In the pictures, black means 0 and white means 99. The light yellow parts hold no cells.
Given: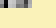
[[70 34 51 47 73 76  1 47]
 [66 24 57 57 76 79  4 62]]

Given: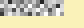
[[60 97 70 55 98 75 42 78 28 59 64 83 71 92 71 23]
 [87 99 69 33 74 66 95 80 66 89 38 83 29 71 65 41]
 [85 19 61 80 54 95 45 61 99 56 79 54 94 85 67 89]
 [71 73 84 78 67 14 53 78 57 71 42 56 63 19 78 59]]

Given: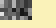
[[14 47 61 31 72 31 49 43]
 [54 12  9 29 41 40 35 87]
 [57 30  9 36 11 41 29 29]
 [27 21 37 30 68 33 41 65]
 [27 21 37 29 68 34 41 73]]

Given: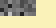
[[44 46 52 13 45 38 75 28 57]
 [36 33 37 48 50 45 51 40 16]
 [50 30 42 29 41 43 13 42 40]
 [40 45 33 29 47 41 54 32 39]]

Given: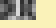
[[30 43 65 47 55 76 65 34 27]
 [48 18 42 17 84 45 38 21 29]
 [65 31 34 24 84 35 20 36 50]
 [59 31 37 24 81 33 24 36 47]
 [45 17 47 19 82 47 36 17 31]]

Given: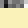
[[96 38 52 37 43  7 54]
 [78 53 44 45 59 17 52]]

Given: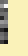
[[ 9 23]
 [37 45]
 [33 41]
 [ 7 17]
 [44 45]
 [55 59]
 [43 16]
 [44 43]
 [29 35]
 [96 62]
 [45 41]]

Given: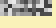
[[31 31 29 80 30 59 59 58 66 49 85 58 74]
 [86 75 26 26 36 23 45 27 44 44 85 24 78]
 [24 26 87 85 44 86 52 76 79 76 21 73 76]
 [67 26 84 54 37 59 29 40 62 90 86 41 59]]

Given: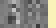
[[42 49 23 55 43 50 44 53 46 48 47 42]
 [48 47 51 49 50 40 47 76 39 28 47 52]
 [48 46 57 43 46 42 50 62 29 25 46 51]
 [40 41 54 39 60 41 47 66 51 41 51 48]
 [43 44 46 46 36 42 48 39 76 50 50 49]
 [45 39 62 42 54 39 49 58 30 42 50 48]
 [51 50 33 54 30 39 46 59 69 57 49 44]]
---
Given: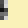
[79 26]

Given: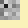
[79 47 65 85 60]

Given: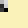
[85 16]

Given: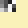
[98 94 58]

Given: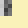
[48 41 80]

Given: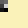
[41 24]

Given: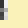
[94 20]

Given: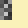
[61 74 49]
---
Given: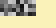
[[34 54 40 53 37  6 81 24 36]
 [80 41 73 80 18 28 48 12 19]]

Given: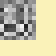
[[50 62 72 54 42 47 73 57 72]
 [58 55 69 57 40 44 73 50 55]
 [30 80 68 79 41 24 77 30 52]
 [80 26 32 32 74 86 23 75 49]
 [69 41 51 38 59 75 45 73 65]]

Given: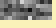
[[51 44 23 47 35 43 59 48 44 69 62 60 55]
 [54 38 37 56 46 45 39 40 43 27 21 34 33]]

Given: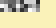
[[96 85 30 42 93 50 16 53 69 43]]

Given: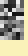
[[41 10 14 16 79 36]
 [80 51 94  7  9 10]
 [74 59 44 56 58 41]
 [37 32 13 71 77 60]
 [81 72 57 26 14 55]]

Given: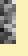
[[34 61 64 44]
 [20 34 43 57]
 [43 27 44 76]
 [ 8 40 61 81]
 [26 27 52 53]]
